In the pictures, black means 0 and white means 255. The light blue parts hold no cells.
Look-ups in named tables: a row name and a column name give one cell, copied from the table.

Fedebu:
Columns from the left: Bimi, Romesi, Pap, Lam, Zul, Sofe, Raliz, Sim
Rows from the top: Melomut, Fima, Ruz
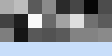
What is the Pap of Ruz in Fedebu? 88
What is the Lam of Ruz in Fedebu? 82
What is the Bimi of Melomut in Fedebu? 173
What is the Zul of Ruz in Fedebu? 90
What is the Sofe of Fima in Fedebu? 222
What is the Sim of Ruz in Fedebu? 138
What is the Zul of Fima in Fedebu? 163
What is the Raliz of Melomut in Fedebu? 6
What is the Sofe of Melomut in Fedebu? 70
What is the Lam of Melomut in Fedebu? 139
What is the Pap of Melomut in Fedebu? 90
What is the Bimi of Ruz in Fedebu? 126
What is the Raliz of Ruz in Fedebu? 131
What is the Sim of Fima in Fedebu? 91

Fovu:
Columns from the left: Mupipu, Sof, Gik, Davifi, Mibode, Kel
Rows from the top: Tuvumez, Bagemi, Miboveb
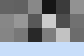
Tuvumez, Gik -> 136
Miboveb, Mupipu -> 133
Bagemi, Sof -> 151
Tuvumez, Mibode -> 59
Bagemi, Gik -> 88
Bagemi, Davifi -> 203
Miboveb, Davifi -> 126
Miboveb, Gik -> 40
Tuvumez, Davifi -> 21

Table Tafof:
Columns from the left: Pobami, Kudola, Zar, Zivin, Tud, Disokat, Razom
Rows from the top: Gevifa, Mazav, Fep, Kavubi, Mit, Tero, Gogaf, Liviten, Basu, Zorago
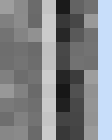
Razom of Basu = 146
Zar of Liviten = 111
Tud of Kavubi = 72
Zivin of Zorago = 203
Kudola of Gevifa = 139
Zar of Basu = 115
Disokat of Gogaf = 81
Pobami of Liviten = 122
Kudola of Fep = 132
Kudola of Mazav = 140
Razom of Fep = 113
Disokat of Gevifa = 99
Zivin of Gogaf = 196
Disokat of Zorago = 68
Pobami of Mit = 111
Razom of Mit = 112
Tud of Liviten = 32
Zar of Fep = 145
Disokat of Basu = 70
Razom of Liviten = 148

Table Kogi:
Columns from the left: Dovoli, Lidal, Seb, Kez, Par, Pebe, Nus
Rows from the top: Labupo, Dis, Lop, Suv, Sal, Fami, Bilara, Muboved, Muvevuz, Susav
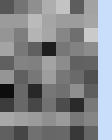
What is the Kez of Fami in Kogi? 157
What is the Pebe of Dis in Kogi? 156
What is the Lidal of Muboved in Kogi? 104
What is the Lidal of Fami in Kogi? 96
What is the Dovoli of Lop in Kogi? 149
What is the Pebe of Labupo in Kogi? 93
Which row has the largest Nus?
Lop

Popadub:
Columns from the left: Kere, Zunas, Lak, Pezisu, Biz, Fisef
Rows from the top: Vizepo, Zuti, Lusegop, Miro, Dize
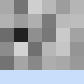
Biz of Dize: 168
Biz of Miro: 198
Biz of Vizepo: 157
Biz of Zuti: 186
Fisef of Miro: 149
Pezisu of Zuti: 123
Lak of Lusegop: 143
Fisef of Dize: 153
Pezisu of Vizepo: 184
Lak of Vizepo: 207
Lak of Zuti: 175
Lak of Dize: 136
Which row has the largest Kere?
Zuti

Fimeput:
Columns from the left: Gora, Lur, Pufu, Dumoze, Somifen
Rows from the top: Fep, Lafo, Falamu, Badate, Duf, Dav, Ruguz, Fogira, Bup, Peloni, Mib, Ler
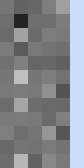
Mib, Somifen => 115
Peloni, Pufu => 117
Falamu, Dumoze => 125
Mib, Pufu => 115
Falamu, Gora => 107
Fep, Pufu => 102
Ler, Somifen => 122
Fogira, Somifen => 104
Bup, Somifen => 127
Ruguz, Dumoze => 144
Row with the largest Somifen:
Fep

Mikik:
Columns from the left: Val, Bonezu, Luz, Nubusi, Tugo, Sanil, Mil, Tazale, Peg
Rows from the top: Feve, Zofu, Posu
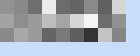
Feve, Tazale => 97
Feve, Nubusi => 236
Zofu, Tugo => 165
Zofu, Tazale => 109
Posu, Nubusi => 101
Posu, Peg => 133
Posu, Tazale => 196
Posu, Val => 137
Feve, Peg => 213
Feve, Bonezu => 137

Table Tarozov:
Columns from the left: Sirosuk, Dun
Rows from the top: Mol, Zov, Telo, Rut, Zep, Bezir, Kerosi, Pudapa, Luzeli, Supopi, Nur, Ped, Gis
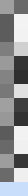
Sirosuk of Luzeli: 152
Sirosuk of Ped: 157
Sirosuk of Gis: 106
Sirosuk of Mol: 160
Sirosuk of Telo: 92
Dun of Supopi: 242
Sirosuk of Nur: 105
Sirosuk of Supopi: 91

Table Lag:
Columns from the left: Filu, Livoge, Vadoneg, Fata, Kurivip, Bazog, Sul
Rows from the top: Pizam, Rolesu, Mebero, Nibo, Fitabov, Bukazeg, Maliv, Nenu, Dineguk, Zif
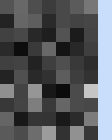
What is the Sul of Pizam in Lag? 119
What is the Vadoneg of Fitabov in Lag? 34
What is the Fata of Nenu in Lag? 58
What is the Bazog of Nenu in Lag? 75
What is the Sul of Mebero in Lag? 68
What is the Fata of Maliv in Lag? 24
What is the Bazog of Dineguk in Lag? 43
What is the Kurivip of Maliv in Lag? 11
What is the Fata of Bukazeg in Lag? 49
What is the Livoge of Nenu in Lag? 68
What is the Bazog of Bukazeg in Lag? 62
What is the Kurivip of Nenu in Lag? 102
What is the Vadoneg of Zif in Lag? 109
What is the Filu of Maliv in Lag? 144
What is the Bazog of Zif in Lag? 145
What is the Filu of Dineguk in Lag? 101
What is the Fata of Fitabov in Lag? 63

